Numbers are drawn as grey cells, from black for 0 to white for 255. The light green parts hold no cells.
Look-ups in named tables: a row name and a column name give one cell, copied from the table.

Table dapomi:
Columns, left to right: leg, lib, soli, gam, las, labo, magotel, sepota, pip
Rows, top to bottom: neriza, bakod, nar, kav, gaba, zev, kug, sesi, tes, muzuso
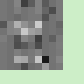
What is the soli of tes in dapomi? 172
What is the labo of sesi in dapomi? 130
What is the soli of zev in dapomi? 81
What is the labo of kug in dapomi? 76
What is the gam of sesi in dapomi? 115
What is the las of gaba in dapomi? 160
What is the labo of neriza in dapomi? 130
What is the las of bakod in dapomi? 120
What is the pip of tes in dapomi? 132
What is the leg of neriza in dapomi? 118
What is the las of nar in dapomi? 120
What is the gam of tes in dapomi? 166
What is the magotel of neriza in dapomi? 90
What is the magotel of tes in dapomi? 25
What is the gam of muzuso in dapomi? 76
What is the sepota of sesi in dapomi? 115
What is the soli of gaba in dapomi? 136
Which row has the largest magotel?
muzuso

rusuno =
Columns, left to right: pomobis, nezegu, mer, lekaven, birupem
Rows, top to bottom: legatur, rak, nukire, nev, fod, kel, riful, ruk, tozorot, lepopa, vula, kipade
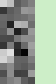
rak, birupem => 147
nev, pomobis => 101
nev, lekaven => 176
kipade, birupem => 77
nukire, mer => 107
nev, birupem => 110
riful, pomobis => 53
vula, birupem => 155
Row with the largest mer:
nev

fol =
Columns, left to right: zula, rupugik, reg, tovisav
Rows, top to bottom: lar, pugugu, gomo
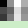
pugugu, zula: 74
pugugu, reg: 220
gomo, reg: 228
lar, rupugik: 145
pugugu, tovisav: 141
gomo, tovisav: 151
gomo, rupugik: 122
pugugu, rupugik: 99
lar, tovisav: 174

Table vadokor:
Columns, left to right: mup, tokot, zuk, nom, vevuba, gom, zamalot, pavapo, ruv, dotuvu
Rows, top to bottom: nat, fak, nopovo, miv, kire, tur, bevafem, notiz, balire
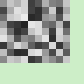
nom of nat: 210
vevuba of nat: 63
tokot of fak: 170
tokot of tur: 176
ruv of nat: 120
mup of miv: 158
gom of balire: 75
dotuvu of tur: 178
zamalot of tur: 225
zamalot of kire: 172

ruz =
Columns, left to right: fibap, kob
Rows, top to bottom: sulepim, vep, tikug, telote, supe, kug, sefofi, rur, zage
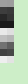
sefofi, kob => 94
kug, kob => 182
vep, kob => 58
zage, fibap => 238
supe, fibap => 233
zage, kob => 227
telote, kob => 26
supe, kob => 223
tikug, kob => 53
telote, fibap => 26
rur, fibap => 65
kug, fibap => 191
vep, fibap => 62
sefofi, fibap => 114
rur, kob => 71
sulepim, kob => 157
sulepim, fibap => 159

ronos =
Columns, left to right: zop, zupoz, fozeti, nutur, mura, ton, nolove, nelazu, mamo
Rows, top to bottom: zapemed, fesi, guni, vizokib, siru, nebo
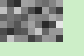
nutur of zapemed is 161
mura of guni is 145
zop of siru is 75
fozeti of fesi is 198
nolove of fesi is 160
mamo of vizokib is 230
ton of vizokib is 114
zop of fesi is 192
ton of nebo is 98
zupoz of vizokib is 110
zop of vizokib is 143
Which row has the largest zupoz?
nebo

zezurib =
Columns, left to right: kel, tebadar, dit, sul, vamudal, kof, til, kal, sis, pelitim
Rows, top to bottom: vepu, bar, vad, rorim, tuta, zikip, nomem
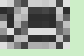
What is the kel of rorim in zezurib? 193
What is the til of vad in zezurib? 47
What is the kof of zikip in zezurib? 47
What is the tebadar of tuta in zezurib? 223
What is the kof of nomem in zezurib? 174
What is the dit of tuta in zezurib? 68
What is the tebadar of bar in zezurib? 59
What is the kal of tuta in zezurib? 222

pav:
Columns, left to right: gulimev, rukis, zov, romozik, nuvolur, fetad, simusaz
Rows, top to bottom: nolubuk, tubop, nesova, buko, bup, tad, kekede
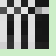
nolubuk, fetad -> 24
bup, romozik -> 24
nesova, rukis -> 35
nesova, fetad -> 26
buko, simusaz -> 22
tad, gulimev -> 222
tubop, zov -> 78

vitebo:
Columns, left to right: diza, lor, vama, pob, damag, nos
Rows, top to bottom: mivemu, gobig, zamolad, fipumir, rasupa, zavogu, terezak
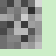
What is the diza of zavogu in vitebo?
111
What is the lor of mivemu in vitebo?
66
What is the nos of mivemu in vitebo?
215
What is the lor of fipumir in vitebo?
61
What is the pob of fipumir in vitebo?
59
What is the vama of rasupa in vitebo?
184
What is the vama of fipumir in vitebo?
174
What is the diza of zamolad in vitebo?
167
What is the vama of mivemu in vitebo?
139
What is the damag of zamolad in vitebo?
148
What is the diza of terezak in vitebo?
111
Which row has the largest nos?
mivemu

